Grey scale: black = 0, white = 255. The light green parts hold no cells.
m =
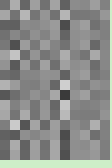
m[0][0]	113
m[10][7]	133
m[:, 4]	[113, 149, 144, 131, 157, 117, 161, 145, 142, 134, 150, 151, 105, 145, 113, 116]
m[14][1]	171
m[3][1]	135
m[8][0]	178
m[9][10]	126
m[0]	[113, 173, 102, 159, 113, 163, 97, 140, 137, 158, 129]
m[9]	[87, 110, 128, 145, 134, 167, 58, 147, 159, 122, 126]
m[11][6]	185
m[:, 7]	[140, 119, 146, 143, 142, 131, 142, 147, 136, 147, 133, 125, 140, 145, 143, 144]
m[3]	[113, 135, 121, 144, 131, 151, 100, 143, 146, 136, 128]
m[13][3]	134
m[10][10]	140
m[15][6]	80
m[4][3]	121
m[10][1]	129
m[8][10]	138
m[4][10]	134
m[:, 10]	[129, 151, 129, 128, 134, 136, 135, 128, 138, 126, 140, 147, 127, 129, 126, 125]
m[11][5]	110
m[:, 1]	[173, 115, 96, 135, 80, 195, 90, 103, 155, 110, 129, 117, 202, 91, 171, 162]
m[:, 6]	[97, 181, 76, 100, 114, 173, 160, 98, 207, 58, 197, 185, 117, 76, 87, 80]
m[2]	[97, 96, 139, 136, 144, 155, 76, 146, 158, 113, 129]
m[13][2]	143
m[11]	[167, 117, 170, 116, 151, 110, 185, 125, 124, 124, 147]
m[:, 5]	[163, 114, 155, 151, 132, 130, 111, 144, 103, 167, 103, 110, 158, 154, 166, 167]
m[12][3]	164
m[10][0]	172

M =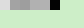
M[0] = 221
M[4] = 178
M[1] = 163

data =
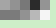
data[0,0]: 165
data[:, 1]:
[146, 123]
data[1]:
[122, 123, 146, 184, 245]

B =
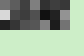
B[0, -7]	114
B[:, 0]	[114, 216, 34]
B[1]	[216, 71, 61, 80, 17, 34, 147]
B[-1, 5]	28
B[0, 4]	49
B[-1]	[34, 53, 81, 86, 130, 28, 115]

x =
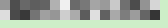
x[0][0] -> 151
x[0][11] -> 201
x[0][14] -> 147
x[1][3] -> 116
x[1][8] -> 92
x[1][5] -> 150
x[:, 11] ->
[201, 169]
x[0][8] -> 120
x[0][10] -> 154

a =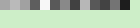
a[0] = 167
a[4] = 247

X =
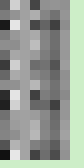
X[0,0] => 97
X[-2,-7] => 83
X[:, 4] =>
[145, 133, 100, 131, 133, 125, 114, 124, 136, 125, 105, 137, 133, 135, 116, 110]
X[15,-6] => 231
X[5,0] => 107
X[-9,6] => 144
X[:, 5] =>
[148, 114, 64, 110, 111, 107, 84, 103, 114, 112, 64, 106, 110, 116, 93, 76]
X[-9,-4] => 137
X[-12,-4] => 189
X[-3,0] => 132
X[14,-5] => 163
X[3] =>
[124, 152, 162, 170, 131, 110, 153]
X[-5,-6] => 160
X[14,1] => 179
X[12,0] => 129
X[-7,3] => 64
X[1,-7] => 124
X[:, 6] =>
[145, 149, 141, 153, 153, 152, 157, 144, 146, 138, 150, 150, 157, 162, 150, 146]
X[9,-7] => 44
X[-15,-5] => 161
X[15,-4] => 66
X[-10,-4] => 109
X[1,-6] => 147
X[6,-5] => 164
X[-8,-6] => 145
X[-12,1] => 142
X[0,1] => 208
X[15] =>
[17, 231, 164, 66, 110, 76, 146]

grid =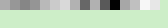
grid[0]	173
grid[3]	149
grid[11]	2
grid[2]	134
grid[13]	192
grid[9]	177
